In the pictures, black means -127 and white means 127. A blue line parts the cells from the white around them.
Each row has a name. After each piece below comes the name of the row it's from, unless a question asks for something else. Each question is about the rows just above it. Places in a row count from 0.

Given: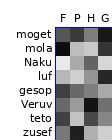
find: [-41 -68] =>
moget
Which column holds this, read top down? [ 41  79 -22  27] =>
P
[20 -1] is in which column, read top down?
H

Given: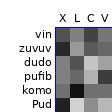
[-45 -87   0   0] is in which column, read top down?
X
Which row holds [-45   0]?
vin
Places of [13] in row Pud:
2
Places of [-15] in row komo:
0 2 3

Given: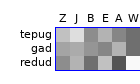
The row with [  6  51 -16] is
gad

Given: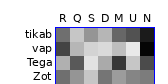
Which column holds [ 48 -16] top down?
R
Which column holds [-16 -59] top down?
R
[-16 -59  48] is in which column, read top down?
R
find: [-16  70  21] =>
tikab
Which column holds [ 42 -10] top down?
D

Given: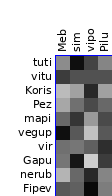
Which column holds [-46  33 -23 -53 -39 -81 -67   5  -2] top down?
Pilu
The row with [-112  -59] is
tuti
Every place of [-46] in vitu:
1 2 3
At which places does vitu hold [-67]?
0
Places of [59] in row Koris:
0
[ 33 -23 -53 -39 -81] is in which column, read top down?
Pilu
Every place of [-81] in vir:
3

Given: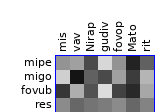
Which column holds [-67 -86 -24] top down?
Mato
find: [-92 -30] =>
mipe

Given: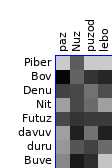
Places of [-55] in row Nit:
1
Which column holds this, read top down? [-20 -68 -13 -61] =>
puzod
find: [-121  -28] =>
Bov
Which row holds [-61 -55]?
Denu
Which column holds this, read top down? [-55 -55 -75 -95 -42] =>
Nuz
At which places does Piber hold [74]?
0 2 3
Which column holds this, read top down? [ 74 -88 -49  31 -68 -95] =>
lebo

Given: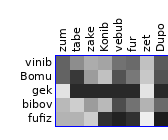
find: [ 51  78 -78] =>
fufiz
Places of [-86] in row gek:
1 2 3 4 5 7
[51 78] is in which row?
fufiz
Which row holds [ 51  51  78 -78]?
fufiz
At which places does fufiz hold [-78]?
3 5

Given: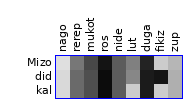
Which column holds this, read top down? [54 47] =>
zup
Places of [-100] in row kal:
6
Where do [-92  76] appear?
Mizo
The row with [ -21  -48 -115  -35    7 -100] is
did
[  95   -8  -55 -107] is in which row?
Mizo
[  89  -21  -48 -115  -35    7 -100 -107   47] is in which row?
did

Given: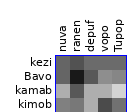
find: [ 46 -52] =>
kimob
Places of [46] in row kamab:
0 2 3
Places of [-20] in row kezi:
2 3 4
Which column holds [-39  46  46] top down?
depuf
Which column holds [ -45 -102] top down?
ranen
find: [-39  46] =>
kamab
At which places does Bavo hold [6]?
4

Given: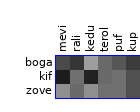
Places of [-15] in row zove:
3 4
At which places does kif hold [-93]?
2

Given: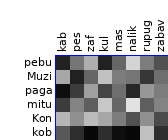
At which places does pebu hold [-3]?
6
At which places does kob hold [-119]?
2 5
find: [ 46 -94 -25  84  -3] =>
pebu

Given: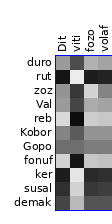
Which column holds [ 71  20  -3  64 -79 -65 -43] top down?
volaf
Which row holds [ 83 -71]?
susal

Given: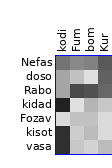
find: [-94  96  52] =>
kidad
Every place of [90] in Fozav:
0 3
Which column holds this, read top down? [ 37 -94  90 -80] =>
kodi
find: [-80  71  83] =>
vasa
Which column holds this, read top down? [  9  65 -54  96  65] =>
Fum
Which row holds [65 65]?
Fozav

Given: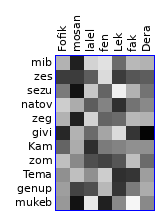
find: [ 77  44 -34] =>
natov
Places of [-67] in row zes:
0 1 4

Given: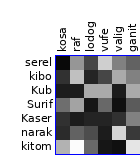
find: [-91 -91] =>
Kaser
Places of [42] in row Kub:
2 3 5
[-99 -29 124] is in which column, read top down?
raf
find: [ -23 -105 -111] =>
kitom
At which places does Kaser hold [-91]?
2 3

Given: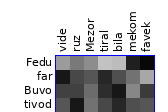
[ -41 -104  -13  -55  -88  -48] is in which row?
tivod
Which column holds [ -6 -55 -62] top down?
ruz
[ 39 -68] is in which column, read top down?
favek
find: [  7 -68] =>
Buvo
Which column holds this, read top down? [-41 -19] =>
Mezor
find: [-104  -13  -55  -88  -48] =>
tivod

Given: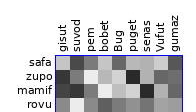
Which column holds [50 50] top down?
senas
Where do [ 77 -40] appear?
safa
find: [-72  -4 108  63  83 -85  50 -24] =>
mamif
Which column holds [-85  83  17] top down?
puget

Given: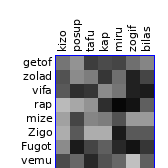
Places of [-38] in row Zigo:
1 5 6
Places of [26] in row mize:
5 6
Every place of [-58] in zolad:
6
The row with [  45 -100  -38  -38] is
Zigo

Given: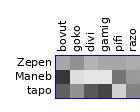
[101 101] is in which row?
Maneb
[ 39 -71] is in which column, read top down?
bovut
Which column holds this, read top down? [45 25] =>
razo
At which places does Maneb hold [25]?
5
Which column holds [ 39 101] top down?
gamig
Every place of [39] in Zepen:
0 3 4

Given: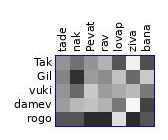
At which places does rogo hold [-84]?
2 3 5
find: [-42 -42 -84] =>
rogo
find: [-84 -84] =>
rogo
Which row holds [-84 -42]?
rogo
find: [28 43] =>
vuki

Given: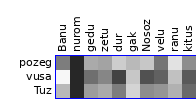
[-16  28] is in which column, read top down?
gedu
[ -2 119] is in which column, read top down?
Banu
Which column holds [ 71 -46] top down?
Nosoz
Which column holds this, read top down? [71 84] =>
gak
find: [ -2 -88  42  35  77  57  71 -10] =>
pozeg

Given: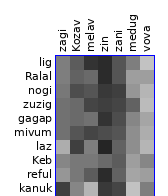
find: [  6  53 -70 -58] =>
kanuk
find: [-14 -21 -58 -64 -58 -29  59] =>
zuzig
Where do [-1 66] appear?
lig
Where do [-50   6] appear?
gagap
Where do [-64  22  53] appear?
nogi
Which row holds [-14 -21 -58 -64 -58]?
zuzig
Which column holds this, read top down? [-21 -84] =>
zin

